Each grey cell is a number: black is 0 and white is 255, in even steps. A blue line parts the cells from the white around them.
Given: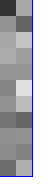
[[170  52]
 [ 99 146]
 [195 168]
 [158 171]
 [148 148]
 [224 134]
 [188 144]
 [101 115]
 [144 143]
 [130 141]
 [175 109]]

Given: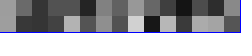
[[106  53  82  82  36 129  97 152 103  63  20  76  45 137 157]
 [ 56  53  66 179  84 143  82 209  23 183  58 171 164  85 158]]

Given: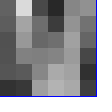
[[218  73  40 134 145  98]
 [164 110  60 147 114  93]
 [152 104 111 161 101  81]
 [129 127 132 155  71  82]
 [ 90 135 170 162  48  85]
 [ 56 159 179 169  62  50]]

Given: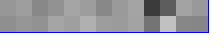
[[158 136 146 165 157 136 154 164  59  93 163 153 151]
 [150 146 165 159 176 157 155 163 116 193 135 134 143]]

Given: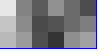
[[131  91 145 107  77 231]
 [139  74  83 107 126 197]
 [155  79  52 143 161 185]]

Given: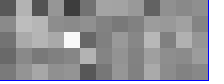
[[179  83 150  61 114 164 163 153  98 144 137 143  88]
 [189 182 141 138 144 130 121 129 156 153 161 132 138]
 [170 181 169 249 103 128 153 135 184 128 177 150 115]
 [137 121 128 134 179 132 147 130 159 142 139 156 105]
 [148 167 144 148  87 119 150 129 170 140 130 136 122]]

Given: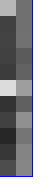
[[112 183]
 [112  65]
 [113  67]
 [ 91  65]
 [ 98  60]
 [158 220]
 [ 96  51]
 [144  65]
 [117  39]
 [132  55]
 [134  77]]

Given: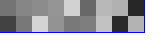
[[134 140 149 210 104 184 177  39 116]
 [120 212 147 121 126 194  42 179  66]]

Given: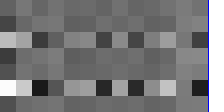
[[119 102 114 105 107 100 113 101 105 114 123 114  98]
 [104 116 119  96  98 111 104 111  98 101 125 130  69]
 [163  60  96 130 136  67 138  69 126 157 119  64 187]
 [109 116 124  94  98 109 105 111  96 104 136 137  60]
 [115 108 119 100 102 105 110 105 101 110 129 124  81]
 [202  25  85 150 158  39 163  41 141 194 123  30 252]
 [107 112 116  99 101 108 105 109 100 104 122 123  80]]
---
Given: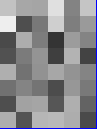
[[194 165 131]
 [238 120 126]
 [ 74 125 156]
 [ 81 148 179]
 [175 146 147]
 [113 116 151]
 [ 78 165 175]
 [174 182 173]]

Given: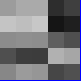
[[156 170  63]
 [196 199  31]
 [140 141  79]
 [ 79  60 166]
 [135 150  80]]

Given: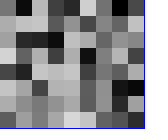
[[118 185  40 114  73]
 [173 197 146 133 193]
 [161  35 191 102 135]
 [211 176 174 127  67]
 [ 70 197 197 118 173]
 [196  69 181 144   8]
 [173 121 169 145 160]
 [ 93 124 215  98  44]]

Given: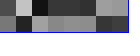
[[ 76  18  55 158]
 [120 161 143  54]]

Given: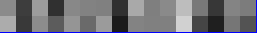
[[139 156 136 128 169 138 121 132]
 [172 140 149 155 131 128  69 118]]

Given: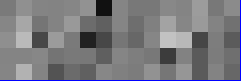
[[122 132 134  17 120 136 156 139]
 [134 117 153  96 110 163 154 113]
 [143  71 122  71 103 194  70  91]
 [132 135 121  95 126  60  90 111]
 [133 132 107 135 124 118  90 103]]

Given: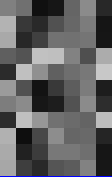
[[128  16 101  40]
 [179  41 103  21]
 [169  64 113  22]
 [ 95 193 130 172]
 [ 43 144 110 200]
 [155  19  93  29]
 [125  23  82  45]
 [ 44 151 107 189]
 [177  72 102  37]
 [170  60 120  22]
 [167  41  92  23]]
